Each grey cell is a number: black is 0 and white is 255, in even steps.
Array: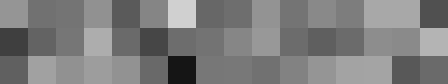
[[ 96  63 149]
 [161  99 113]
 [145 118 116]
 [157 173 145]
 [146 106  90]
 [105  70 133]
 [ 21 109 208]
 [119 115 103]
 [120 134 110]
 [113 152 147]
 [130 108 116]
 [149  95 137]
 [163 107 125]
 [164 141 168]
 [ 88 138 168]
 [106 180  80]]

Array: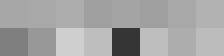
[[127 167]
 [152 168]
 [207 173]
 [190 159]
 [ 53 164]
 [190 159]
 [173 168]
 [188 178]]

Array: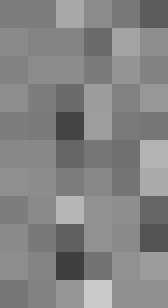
[[118 142 138 125 143 136 125 141 130 138 124]
 [129 132 121 138 140 136 122 125 140 131 124]
 [149  63  96 182 124 102  68 107 140 132 168]
 [202 115 145 145 136 118 157 156 123 107 139]
 [144 145 138 142 116 112 122 129 148 163 120]
 [143 156  84 102 170 179 118 151 130 141  92]]

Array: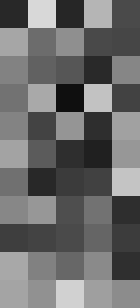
[[164 168  62 135 112 163 131 114 130 166  40]
 [145 129  67 151  40  91  67 169  97 108 216]
 [209 103  74  78  59  46 149  15  86 143  38]
 [159 138 101 114  65  32  46 194  41  73 181]
 [140  47  60  46 196 151 161  66 134  70  74]]

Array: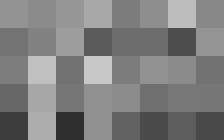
[[ 61 103 125 115 147]
 [174 167 192 130 139]
 [ 47 118 114 157 150]
 [144 144 200  91 168]
 [ 98 140 124 109 124]
 [ 75 111 146 109 142]
 [ 93 120 139  77 189]
 [ 73 119 114 148 136]]

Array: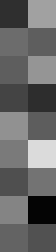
[[ 99 132  79 122 145  68  94 108  47]
 [ 81   4 115 219  93  45 149  94 161]]

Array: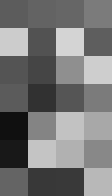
[[100  24  16  91  84 204  92]
 [ 56 196 132  49  69  82  99]
 [ 57 177 194  85 143 212 102]
 [184 136 168 123 206  94 123]]

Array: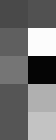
[[ 85  85 117  95  73]
 [195 176   5 252  81]]
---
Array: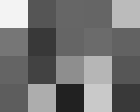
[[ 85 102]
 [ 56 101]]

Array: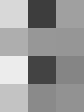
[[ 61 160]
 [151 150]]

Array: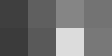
[[ 95 133]
 [ 89 220]]

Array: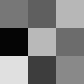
[[ 95 183]
 [185 108]]

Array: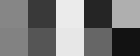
[[ 57 235]
 [ 85 231]]

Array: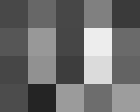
[[103  71]
 [152  70]]

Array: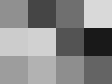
[[ 69 111]
 [209  83]]

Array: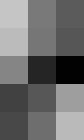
[[121  91]
 [118  86]]
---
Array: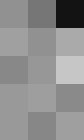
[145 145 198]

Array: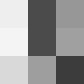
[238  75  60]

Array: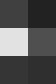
[64 79]

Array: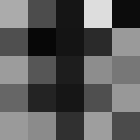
[171   7  29  79  75]

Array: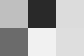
[191 241]

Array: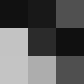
[17 43 79]

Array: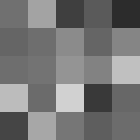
[112 110 148  57 108]

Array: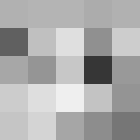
[177 192 199 195 118]
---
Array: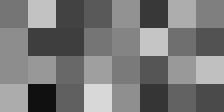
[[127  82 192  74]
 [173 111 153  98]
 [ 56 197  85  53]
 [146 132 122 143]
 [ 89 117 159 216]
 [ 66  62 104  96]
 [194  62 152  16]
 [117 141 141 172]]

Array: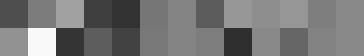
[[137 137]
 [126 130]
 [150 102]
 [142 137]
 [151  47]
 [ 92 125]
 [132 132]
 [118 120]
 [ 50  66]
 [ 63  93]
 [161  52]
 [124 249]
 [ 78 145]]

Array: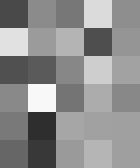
[[142 149 162 136 160 159]
 [219  78 206 172 161 181]
 [119 180 135 116 166 154]
 [139 155  90 248  46  56]
 [ 73 225  80 137 121 102]]

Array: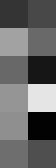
[[ 72 105  22 229   2  79]
 [ 52 162 104 149 143 110]]

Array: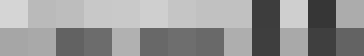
[[172  99]
 [ 54  63]
 [207 169]
 [ 61  62]
 [193 174]
 [193 105]
 [197 110]
 [207 104]
 [201 177]
 [200 108]
 [189  98]
 [186 169]
 [213 166]]

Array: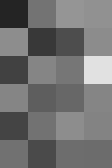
[[145 140 225 133 131 108]
 [149  77 118 103 141 109]
 [115  56 133  94 114  74]
 [ 36 141  65 133  68 113]]

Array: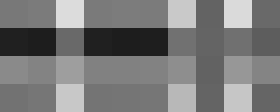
[[105  93 132 101]
 [218 112 151 198]
 [ 99 100  98 100]
 [201 113 142 184]
 [123  30 130 118]
 [124  29 129 117]
 [122  32 129 116]
 [220 105 158 200]
 [123  29 131 118]
 [120  32 138 114]]
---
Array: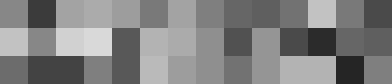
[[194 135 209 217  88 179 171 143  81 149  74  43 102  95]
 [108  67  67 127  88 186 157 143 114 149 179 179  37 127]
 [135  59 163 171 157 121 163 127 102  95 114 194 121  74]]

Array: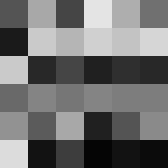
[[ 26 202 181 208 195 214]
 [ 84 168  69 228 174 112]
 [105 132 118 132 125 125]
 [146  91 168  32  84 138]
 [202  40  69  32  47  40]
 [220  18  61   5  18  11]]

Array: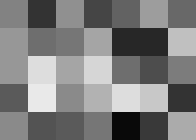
[[ 90 233 138 178 221 200  51]
 [151 221 165 214 110  77 124]
 [151 110 118 165  39  39 192]
 [138  83  90 118   9  57 171]
 [130  51 144  69  98 157 104]]

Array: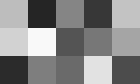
[[210 249  84 119 165]
 [ 43 126 106 226  76]
 [189  37 133  55 195]]

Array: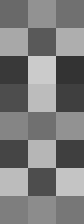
[[ 57 203  51]
 [ 77 188  63]
 [ 69 182  63]
 [105 146 112]
 [126 140 119]
 [133 112 146]
 [168  89 174]
 [188  77 196]]

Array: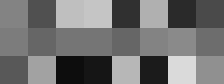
[[ 88 162  13  21 183  27 218 144]
 [124 102 117 117 102 131 138 109]
 [131  80 191 197  48 176  42  74]]
